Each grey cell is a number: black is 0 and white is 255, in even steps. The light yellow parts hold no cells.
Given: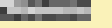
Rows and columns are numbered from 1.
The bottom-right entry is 102
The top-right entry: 74
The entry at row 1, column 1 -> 212
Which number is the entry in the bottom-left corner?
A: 86
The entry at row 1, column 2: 212
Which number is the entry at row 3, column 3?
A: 61
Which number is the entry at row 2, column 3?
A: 196
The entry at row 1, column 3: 156
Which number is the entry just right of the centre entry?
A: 196
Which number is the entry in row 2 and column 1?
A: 61
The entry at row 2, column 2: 196

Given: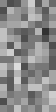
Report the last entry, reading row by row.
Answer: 150
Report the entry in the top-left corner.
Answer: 135
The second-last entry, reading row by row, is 180
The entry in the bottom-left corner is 135
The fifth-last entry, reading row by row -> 135
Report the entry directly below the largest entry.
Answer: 180
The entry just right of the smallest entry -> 105
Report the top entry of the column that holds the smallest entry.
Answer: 165
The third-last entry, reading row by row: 119
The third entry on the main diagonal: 150
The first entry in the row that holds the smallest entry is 193
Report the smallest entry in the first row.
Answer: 78
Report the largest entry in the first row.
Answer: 205
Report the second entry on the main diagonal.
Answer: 180
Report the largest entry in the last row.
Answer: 193
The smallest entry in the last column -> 78
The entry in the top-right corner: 105
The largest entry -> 221
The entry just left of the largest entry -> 150
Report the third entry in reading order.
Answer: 90
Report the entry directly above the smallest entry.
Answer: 119
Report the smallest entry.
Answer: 50
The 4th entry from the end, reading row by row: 150

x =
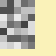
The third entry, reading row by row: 194
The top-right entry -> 133
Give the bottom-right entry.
121
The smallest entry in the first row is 80
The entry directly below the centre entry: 178
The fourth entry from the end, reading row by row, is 207
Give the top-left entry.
162

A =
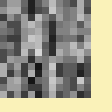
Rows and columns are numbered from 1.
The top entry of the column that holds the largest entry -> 91
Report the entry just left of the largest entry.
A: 103
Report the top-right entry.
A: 91
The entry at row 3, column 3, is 103
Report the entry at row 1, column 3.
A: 157
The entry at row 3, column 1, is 61
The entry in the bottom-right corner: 75
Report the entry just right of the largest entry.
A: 103
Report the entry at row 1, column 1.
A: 103
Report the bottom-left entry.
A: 173
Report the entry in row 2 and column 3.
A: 173
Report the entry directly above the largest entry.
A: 187
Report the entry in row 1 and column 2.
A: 157
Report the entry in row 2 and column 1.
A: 143
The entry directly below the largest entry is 130
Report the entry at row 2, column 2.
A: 173

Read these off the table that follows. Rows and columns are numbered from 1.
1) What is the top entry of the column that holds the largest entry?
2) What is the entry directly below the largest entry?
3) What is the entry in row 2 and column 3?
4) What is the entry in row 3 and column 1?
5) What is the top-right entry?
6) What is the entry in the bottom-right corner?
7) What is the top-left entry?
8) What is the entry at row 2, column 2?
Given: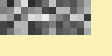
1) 112
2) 98
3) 208
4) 181
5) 167
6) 167
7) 139
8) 139

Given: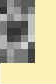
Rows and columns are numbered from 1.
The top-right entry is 91
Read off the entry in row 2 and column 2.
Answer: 164
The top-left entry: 76
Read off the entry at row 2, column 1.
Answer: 52
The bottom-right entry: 64
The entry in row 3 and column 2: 135
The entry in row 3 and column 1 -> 192
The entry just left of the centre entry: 52
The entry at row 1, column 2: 149
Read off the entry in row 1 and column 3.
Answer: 107

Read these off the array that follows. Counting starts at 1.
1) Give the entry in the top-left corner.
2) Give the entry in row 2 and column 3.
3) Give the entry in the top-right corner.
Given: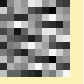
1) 18
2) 177
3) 58

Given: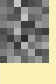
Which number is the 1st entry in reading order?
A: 114
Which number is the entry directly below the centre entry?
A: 44
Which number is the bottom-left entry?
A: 76
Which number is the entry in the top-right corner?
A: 141
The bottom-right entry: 102
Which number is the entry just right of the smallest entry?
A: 153
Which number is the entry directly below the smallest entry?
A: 182
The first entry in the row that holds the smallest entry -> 90
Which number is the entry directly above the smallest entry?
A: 90
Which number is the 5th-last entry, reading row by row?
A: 166
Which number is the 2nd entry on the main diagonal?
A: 114
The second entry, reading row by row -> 90
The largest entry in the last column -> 166
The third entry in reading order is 197
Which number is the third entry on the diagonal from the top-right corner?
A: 102
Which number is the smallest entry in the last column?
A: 60
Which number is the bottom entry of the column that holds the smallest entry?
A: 102

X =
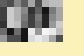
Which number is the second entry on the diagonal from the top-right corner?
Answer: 122
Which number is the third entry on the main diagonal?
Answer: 177
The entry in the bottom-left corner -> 152
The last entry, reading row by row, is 78
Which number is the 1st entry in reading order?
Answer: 94
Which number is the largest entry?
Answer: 245
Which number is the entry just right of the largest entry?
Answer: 233
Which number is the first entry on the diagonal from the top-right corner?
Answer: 189
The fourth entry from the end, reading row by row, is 233
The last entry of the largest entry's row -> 189
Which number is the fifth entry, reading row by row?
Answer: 165
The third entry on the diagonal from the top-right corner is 37
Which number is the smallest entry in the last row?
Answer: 21
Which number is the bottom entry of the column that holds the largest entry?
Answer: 217

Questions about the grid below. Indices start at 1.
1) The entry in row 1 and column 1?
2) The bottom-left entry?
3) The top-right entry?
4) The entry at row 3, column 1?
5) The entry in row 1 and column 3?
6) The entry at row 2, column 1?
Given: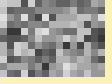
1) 208
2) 194
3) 151
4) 223
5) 194
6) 194

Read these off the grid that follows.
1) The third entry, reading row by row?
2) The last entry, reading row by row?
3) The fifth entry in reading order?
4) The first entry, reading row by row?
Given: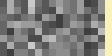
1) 102
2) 201
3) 201
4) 87
